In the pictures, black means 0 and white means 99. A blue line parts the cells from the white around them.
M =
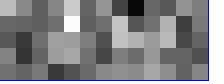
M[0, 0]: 73
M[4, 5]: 41
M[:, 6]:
[58, 43, 31, 27, 53]
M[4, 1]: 39
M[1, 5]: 37
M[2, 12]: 39
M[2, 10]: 72
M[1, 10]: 69
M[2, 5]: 49
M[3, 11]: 39
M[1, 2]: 37
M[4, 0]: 44
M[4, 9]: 65
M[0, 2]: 37
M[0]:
[73, 53, 37, 52, 79, 39, 58, 26, 3, 40, 34, 57, 49]
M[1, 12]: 47
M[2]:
[34, 22, 43, 62, 61, 49, 31, 75, 69, 60, 72, 28, 39]
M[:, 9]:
[40, 44, 60, 59, 65]

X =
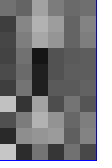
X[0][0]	44
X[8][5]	51
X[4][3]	32
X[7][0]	31
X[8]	[16, 55, 58, 60, 37, 51]
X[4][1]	41
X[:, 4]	[41, 39, 39, 35, 36, 35, 45, 40, 37, 44]
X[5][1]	45
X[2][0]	27
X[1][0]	24
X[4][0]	29
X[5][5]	38
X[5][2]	12
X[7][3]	57
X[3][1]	44
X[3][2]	8

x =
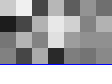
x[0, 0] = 79
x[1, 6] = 69
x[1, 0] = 11
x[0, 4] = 36
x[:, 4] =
[36, 81, 61, 49]
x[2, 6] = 56
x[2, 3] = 87
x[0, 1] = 93
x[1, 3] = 90

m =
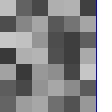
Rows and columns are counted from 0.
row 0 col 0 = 74
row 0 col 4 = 69
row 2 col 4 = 24
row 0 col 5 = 25
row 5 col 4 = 54
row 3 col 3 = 31
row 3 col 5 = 66
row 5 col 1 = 28
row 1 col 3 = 34
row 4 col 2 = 59
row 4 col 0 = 63
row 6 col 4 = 32
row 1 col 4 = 45
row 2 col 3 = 30

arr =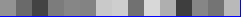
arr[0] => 57
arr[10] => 68
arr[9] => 84
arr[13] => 45

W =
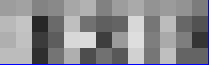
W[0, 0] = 61
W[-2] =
[68, 75, 23, 36, 84, 85, 24, 60, 86, 49, 66, 49, 20]
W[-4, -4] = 57
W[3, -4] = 46
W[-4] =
[61, 63, 51, 53, 65, 69, 50, 61, 66, 57, 60, 57, 48]
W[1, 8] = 84
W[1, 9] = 46
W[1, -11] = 15
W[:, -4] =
[57, 46, 49, 46]
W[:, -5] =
[66, 84, 86, 81]
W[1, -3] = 73
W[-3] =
[72, 76, 15, 41, 74, 44, 37, 39, 84, 46, 73, 40, 32]

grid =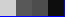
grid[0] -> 81
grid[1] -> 34

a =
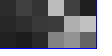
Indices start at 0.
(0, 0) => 17
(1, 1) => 18
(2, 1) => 11

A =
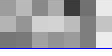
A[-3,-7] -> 61
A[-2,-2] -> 49
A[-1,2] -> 63
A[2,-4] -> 57
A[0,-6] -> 72
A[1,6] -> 76
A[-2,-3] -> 73

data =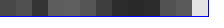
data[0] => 28
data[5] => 33
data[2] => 20

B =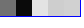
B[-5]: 44
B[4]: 81
